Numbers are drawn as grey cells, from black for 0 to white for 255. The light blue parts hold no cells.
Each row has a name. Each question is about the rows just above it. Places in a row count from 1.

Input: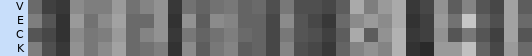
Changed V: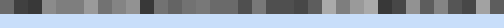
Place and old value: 16, 100
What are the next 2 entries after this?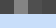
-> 56,100
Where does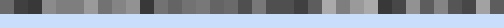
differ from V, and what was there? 22, 71
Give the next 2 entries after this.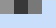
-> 100,114
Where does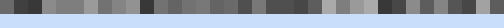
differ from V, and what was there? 30, 146

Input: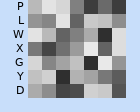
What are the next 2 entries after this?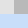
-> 99,128
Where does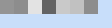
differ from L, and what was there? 2, 134
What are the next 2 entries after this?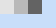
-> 128,171
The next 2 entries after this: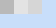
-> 128,61
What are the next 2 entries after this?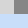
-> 163,193

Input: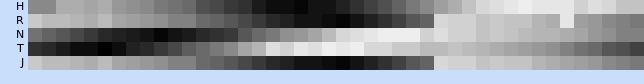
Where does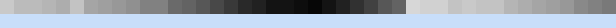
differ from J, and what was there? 6, 187
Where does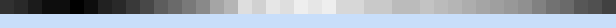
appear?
T

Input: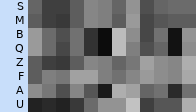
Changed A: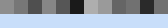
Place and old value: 8, 161
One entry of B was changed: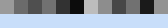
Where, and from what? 11, 18

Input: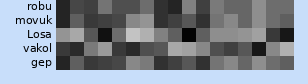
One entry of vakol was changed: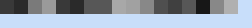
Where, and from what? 7, 79
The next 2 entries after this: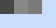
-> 49,64

